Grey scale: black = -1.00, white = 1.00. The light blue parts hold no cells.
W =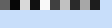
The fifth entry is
0.95
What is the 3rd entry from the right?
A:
-0.67
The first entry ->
-0.24

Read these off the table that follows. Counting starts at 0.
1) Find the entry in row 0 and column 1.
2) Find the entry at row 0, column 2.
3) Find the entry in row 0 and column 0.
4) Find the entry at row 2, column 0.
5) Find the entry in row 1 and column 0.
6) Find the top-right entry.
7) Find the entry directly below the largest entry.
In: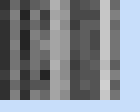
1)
-0.18
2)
-0.52
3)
-0.62
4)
-0.62
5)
-0.52
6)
-0.18
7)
0.55

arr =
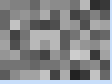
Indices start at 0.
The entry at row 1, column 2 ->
0.17
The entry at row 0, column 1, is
0.01
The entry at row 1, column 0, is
-0.19
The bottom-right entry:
-0.19
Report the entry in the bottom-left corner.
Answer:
-0.29
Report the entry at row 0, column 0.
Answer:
0.09
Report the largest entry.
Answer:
0.61
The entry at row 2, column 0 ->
-0.19
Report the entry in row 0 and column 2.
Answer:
0.01
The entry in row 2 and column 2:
0.01
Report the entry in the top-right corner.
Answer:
-0.56
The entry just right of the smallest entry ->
-0.56
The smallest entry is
-0.73
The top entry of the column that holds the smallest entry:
-0.09
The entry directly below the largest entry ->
-0.29
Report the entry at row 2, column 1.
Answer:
0.52
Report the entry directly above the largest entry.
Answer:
0.35

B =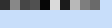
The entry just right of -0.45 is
-0.37
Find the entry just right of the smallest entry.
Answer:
0.71

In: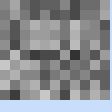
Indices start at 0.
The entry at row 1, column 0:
-0.05
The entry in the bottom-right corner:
0.12
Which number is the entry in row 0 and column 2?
-0.15
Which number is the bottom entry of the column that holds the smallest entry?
0.47
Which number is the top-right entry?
0.22
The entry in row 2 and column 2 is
0.12
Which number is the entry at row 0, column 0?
0.04
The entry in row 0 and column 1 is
0.30
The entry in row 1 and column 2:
-0.05
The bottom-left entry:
-0.15
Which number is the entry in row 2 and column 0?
0.04
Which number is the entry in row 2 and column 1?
-0.33
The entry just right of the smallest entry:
-0.05

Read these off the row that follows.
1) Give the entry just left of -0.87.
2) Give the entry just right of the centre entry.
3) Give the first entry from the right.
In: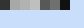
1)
-0.12
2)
-0.31
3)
-0.87

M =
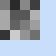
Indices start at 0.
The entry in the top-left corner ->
-0.03
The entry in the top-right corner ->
-0.51
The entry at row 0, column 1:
-0.67
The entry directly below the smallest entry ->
-0.32
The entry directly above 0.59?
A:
-0.23

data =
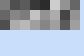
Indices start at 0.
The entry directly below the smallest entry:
0.15
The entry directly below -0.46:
-0.29
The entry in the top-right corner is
-0.20
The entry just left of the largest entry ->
-0.66
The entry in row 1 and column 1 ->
0.05
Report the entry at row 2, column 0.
-0.38
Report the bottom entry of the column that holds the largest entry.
0.25

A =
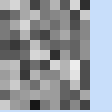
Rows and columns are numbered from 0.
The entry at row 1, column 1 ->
-0.14
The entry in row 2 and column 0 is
-0.04
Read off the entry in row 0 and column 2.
0.32
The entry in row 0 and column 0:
0.50
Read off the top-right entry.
-0.64
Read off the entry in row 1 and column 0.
-0.39
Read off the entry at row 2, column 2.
0.68
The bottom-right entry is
-0.48
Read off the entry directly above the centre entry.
-0.04
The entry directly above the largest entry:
-0.22
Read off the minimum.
-0.83
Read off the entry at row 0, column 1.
0.68
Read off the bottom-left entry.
0.59
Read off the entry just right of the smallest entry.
-0.04
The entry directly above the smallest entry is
0.32
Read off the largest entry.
0.86
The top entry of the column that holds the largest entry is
0.68
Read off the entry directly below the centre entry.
-0.48
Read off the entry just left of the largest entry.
0.41
